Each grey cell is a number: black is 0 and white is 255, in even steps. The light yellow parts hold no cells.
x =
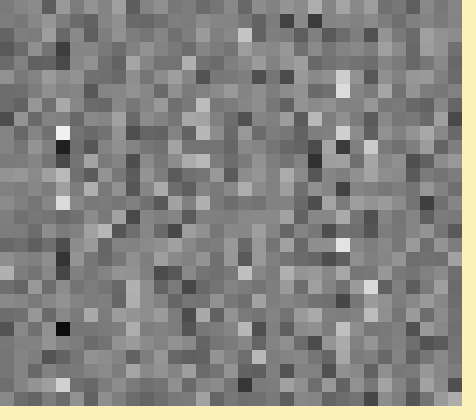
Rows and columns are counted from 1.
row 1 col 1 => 123
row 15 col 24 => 164
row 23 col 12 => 155
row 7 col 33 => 129
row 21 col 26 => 155
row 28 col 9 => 141
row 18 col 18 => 104
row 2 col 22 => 137
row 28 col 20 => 125
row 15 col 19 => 115
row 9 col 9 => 161
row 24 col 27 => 119
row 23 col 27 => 187
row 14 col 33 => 111
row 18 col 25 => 227
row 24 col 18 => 183
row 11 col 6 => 111
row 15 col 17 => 109
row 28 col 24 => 152
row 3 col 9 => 145
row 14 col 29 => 126
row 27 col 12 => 146
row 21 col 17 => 131
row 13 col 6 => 113
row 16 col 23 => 135
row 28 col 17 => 116
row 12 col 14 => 171
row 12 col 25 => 160
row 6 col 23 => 137
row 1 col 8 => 132
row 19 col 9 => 119
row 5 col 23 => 104
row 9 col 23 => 184
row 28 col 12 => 116
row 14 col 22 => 111
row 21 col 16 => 115
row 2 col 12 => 113
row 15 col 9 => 118
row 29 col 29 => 126

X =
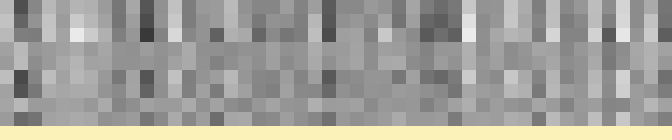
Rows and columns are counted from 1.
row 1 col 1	184
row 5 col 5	168
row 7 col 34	167
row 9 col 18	168
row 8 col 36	157
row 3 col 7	203
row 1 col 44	141
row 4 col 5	161
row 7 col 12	143
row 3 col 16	97
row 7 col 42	150
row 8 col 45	135
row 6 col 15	148
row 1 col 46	140
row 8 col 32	144
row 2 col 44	127
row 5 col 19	143
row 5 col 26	164
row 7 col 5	166
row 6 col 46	141
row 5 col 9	146
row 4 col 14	170
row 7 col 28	146
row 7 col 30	152
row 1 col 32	108
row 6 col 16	157
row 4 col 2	185
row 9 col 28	156
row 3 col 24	76
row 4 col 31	131
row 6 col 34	203
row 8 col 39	165
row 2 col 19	121
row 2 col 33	114
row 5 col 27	142
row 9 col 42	151
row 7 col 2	83

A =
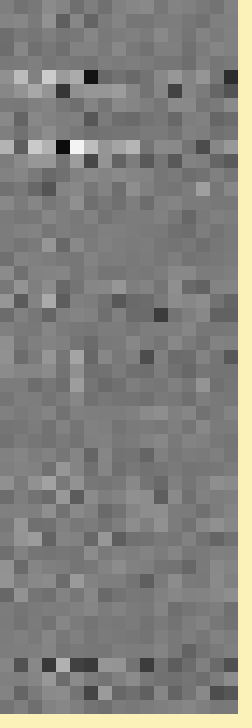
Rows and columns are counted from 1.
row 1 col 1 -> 127
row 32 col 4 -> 114
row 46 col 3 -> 122
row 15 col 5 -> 125
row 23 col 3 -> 119
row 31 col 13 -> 127
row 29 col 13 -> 120
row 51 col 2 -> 126
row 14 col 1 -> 113
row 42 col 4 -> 139
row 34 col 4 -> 112
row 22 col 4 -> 170
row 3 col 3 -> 118
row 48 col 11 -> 60
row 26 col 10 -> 128
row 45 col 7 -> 116
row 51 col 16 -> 120
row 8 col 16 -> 122
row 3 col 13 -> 126
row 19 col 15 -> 118
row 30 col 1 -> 128
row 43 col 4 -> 112
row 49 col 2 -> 127
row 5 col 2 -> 122
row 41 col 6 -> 117
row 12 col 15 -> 127
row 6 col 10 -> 105
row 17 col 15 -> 125
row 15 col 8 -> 120
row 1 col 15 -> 121
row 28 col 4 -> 119
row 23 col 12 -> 60
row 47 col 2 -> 126
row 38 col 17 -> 135
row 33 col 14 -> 124
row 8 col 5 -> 119
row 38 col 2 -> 150
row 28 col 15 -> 148
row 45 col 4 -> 115
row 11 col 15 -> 76

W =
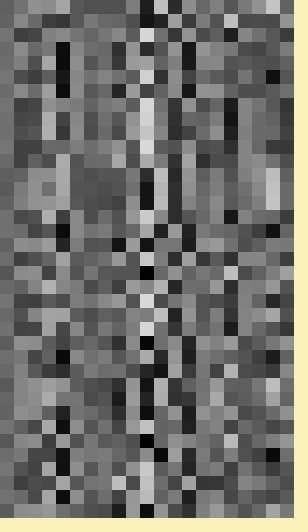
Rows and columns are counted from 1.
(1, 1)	96
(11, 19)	103
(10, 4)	176
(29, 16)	168
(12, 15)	47
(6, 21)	86
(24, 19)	104
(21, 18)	126
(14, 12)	180
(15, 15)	109
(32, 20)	125
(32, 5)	152
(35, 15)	53
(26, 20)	29
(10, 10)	154
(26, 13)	150
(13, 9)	85
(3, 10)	91
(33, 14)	41
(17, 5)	11
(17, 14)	34
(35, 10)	73
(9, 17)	20
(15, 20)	195
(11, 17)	47
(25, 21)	146
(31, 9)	68
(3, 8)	117
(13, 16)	123
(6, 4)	94
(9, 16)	124
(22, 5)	75
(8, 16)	102
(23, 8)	96
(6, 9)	113
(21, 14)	109
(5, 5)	11
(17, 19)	62
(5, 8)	107
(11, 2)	65

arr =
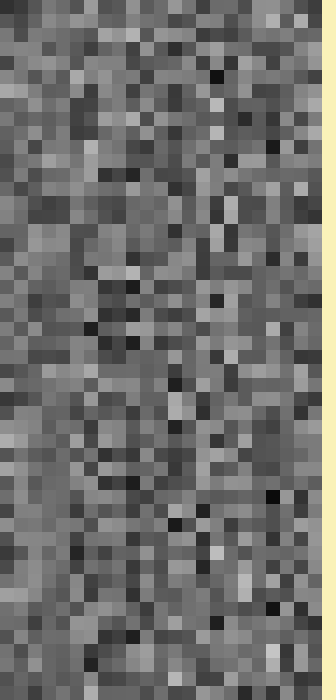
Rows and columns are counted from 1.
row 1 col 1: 49
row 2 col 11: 114
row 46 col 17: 146
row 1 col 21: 120
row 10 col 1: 97
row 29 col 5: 107
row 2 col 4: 137
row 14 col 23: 82
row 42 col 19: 111
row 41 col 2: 127
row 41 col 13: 152
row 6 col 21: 114
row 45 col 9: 84
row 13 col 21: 106
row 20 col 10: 179
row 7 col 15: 151
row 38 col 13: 26
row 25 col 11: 132
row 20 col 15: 60
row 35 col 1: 88
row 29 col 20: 143
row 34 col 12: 119
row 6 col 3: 85
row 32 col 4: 109
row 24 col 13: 135
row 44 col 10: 97
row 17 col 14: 105
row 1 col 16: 107
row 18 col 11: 113
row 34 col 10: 96
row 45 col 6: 148
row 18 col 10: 89
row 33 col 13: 61
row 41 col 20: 64
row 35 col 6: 130
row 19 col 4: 119
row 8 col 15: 99
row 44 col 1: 112
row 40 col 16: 189
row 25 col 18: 143
